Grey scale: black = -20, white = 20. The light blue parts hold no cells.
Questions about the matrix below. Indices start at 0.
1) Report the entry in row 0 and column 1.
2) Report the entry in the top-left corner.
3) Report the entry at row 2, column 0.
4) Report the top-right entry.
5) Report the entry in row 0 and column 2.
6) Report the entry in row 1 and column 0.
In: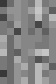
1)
-3
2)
-11
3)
-9
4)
1
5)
3
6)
-1

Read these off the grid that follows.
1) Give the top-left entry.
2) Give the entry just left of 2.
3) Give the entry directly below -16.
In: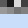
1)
-6
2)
4
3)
2

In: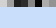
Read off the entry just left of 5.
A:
13
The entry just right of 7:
3

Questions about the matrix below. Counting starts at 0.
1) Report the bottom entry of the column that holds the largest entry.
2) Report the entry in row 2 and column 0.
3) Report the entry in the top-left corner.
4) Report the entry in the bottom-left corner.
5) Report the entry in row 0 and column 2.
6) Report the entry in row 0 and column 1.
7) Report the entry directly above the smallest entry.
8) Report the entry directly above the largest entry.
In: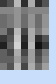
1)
9
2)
-3
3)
-11
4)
-1
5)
9
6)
-7
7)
-13
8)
11

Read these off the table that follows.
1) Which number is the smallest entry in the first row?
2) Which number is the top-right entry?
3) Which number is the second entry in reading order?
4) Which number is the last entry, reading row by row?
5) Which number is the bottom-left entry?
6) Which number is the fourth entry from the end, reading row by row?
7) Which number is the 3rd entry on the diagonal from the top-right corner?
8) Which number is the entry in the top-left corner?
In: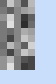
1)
-7
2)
9
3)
11
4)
-9
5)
3
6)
15
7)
1
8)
-3

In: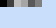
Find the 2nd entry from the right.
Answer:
-6
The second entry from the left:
-10

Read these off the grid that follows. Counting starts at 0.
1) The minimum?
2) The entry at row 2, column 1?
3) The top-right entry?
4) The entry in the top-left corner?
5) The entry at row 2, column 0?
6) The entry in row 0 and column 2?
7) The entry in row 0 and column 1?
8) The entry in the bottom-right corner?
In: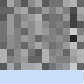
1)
-14
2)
4
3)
-4
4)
-6
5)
-6
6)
0
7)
6
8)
-4

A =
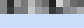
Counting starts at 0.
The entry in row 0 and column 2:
5
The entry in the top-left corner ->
1
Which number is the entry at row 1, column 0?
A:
1
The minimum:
-15
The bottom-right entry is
7
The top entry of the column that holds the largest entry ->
13
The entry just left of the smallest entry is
-3

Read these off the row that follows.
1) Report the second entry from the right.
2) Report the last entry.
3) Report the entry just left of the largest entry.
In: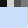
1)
-7
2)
-1
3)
-17

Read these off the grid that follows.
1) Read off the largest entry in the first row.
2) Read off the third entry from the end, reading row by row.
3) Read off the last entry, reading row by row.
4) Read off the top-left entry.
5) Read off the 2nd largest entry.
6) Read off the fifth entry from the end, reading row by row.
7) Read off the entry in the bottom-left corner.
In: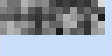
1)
14
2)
-12
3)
6
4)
4
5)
10
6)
-6
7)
2

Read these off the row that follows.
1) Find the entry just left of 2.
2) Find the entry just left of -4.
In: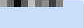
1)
-2
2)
6
